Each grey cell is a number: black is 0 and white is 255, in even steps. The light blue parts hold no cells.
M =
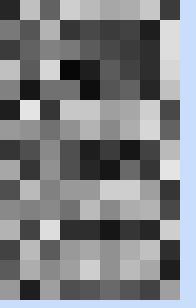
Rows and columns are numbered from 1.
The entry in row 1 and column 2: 192
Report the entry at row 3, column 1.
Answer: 59
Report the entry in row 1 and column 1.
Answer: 38
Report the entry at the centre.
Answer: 30
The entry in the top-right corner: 59
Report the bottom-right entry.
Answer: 159
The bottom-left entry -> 153
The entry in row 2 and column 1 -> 121
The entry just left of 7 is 214
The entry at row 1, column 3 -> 98
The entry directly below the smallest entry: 113
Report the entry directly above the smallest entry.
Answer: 121
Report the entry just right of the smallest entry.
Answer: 30
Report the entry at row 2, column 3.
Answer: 179
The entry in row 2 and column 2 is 85
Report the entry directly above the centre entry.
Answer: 179
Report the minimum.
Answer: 7

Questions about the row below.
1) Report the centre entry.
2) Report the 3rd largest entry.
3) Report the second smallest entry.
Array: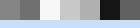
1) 200
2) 176
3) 97

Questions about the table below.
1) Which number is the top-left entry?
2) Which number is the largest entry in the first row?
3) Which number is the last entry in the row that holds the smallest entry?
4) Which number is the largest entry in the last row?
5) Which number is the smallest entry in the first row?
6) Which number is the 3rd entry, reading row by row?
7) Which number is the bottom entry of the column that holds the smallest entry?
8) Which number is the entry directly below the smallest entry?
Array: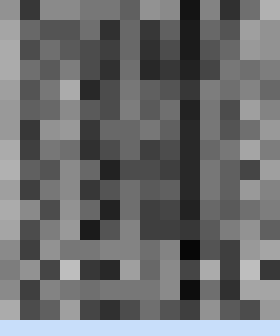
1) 146
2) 177
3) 165
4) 171
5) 20
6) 138
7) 63
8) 69

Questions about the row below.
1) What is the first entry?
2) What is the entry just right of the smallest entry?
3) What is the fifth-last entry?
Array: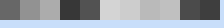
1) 103
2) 82
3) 205

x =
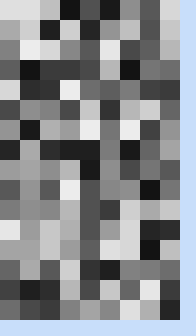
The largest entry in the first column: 230
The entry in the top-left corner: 223
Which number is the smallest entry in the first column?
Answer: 37
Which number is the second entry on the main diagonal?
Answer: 207
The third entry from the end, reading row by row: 223
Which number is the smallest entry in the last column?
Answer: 37
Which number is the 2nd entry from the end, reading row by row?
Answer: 176
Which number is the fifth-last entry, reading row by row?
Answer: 164
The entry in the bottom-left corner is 109
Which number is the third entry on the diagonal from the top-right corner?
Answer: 73
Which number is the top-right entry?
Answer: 215
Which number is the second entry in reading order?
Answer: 223

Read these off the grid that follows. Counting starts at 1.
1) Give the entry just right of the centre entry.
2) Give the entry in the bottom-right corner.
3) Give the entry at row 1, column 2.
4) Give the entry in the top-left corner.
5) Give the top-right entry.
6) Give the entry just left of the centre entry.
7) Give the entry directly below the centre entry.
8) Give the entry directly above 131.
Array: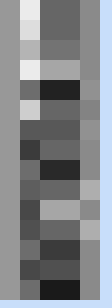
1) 102
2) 138
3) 235
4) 152
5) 138
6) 59
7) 41
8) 145
